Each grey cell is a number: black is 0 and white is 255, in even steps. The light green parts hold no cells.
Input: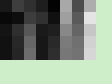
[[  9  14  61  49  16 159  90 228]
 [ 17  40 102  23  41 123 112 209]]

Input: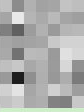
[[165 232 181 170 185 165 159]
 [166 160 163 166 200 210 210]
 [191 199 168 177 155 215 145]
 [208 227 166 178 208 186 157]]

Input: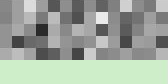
[[131 159 185 122 187 113  80 167 234 140 101 115 158 121]
 [147  67 105 111 179 148 135 146 200 156  71 159 155  80]]

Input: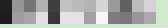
[[ 28 158 166 224  55 228 227 161 247 124 120 151 170]]

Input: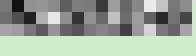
[[111  80  33 176 232 143  52 145 105 192 108 157  98  41 116  69]]

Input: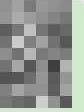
[[149 171 155 144 133 120]
 [114 203 127 162 113  87]
 [115 167  87 143  63 178]
 [128 164 144 145  94 162]]

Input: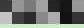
[[195  65  43 136 172  18  51]]

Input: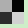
[[ 44 209]]

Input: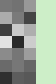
[[172 122  68]
 [227  41 204]
 [106 119 102]]
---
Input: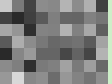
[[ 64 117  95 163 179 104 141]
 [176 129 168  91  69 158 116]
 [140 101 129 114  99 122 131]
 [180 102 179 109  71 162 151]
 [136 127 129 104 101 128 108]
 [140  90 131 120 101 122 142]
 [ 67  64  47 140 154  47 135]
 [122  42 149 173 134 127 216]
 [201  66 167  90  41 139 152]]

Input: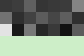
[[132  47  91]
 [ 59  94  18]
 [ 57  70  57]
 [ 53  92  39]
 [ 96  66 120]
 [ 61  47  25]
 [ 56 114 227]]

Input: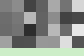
[[214  72 230  84]
 [115  66 107 222]
 [169 140 184 150]
 [ 96  99  98 151]
 [ 67 184  45  80]
 [140 119 115  79]
 [126 109 107 161]]

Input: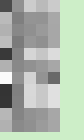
[[203 168 167 167 220 167 105 224 224 167 166]
 [186 147 154 144 198 153 147 200 200 151 155]
 [204 148 144 151 213 145 211 216 215 146 144]
 [145 127 136 123 132 136 146 128 130 132 138]
 [ 75 186 177 189  57 177 251  52  53 183 177]]

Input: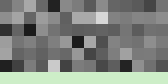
[[115 141 111 123 109  82]
 [ 69 131 113 142 123 112]
 [ 90 133  92 114 122 143]
 [ 97 124 117 119 161  35]
 [101 130  94 131 126  94]
 [139 215  99  79  94  72]
 [ 90 169  95 167  69 118]
 [124 169  93  27 152 124]
 [137  96  99 152 104  66]
 [ 34 139 115 127 113 202]
 [104 156 142 106  97  90]
 [168 101  27 128 109 124]
 [132 164 100 117 100  65]
 [104 142  48 157 163  32]]

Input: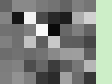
[[117 209  99  69  95 182  55]
 [127 173 127  93 158 119 108]
 [ 99  29 104  94 157  91 161]
 [115  41  10 200 137  60  43]
 [122  74 248  94 115 103  56]
 [137 241 126 194 107  77 126]
 [137  20 111 112 114 130 146]
 [100 132 113 128 109 125 127]]

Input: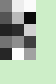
[[251  11 209  63 161]
 [237 185  44 142 254]
 [125  84  34 115  38]]
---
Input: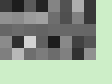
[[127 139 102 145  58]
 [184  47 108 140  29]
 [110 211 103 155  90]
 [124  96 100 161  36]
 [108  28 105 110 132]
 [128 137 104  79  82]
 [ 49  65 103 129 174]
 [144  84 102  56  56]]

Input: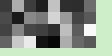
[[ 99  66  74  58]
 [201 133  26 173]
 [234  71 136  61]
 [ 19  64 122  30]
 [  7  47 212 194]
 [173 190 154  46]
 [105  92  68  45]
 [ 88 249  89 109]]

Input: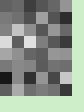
[[ 94  23 121 166 219 129 122  97]
 [170 137 137 144  94 195 112 104]
 [111  49 132 102 224 142  80  62]
 [124 149  91  93 126  86 160  85]
 [114  71 114 150  88 151  84 102]
 [ 56 199 110 147  58 104  45 148]]

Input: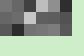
[[ 88 102 118]
 [ 44 108 103]
 [115 198  65]
 [119  95 189]
 [125  93 143]
 [ 88  82  46]]

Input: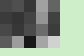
[[ 91  72  59  71]
 [157  55  52  79]
 [ 24  75  67  55]
 [165 108 149 161]
 [209  60  65 100]]

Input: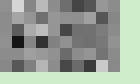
[[136 140 144 141 140 144]
 [ 88 140  20  92 165 214]
 [128 159 133 170 149 134]
 [181 153  49 188 111 186]
 [141 145 130 149 150 141]
 [ 71 107 144  70 144 110]
 [107 141 115 112 143  69]
 [ 59 148 112 113 160  85]
 [202 115 120 124  86 151]
 [137 139 146 139 135 140]]

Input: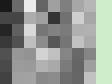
[[ 66  74  81  56  37  70  25]
 [161 155 151  81  96  69 106]
 [163 154 147 191 217 173 235]
 [136 178 211 140 119 159 100]
 [140 169 192  87 130  52 160]
 [109 123 133 117 123 113 127]
 [102 101 104 194 176 207 167]
 [193 158 133 170 177 166 182]]

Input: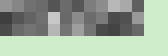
[[ 75  63 149]
 [106  86 134]
 [115  99 113]
 [108 111 107]
 [181 199  84]
 [116 105 108]
 [158 139  86]
 [116 108 125]
 [ 74 122 141]
 [ 67  75 184]
 [ 87  81 169]
 [104 153  95]]
